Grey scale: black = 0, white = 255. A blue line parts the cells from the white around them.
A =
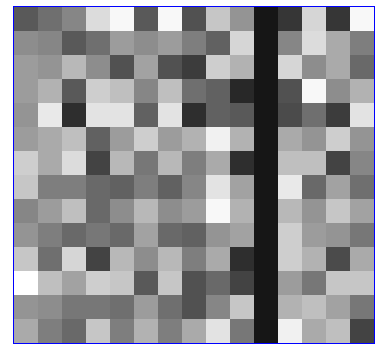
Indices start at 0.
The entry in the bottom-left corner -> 170
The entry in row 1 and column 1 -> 134
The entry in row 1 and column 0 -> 141
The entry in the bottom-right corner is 67
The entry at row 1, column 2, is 89
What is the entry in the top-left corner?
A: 89
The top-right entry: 248
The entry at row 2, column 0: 156
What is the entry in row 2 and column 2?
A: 184
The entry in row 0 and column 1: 111
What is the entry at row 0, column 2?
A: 134
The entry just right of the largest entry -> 191
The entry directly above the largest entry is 198
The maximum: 255

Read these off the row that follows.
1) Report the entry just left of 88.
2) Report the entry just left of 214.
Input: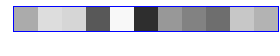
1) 214
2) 221

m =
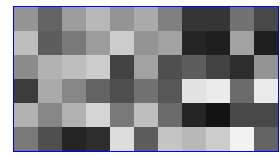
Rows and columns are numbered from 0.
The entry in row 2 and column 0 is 140
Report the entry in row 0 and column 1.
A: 99
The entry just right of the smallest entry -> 72
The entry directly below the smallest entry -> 204
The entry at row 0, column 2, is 156
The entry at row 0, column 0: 148
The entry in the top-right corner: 72
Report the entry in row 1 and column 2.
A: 121
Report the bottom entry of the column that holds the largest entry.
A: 242
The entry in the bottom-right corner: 99
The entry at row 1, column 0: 190
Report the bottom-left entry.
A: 121
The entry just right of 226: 234
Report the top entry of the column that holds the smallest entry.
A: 53

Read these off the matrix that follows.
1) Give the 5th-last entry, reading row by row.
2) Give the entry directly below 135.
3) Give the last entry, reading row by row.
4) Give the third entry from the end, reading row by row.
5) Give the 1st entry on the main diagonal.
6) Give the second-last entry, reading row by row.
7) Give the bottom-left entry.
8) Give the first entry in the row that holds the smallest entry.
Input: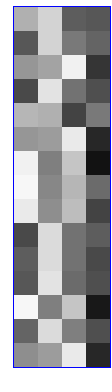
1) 79
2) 142
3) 39
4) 156
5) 176
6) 234
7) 142
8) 241

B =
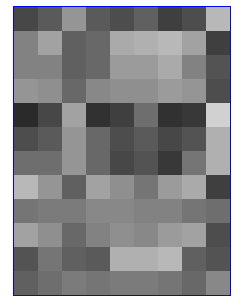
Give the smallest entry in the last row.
96
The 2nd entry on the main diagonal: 162
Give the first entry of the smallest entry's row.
42
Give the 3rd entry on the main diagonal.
96
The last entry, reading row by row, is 136
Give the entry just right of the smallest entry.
71
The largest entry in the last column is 209
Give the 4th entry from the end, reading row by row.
123
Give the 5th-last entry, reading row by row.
123
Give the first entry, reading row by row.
71
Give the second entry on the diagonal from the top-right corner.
162
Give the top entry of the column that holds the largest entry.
184
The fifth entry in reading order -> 77
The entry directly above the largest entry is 77
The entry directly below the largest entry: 176
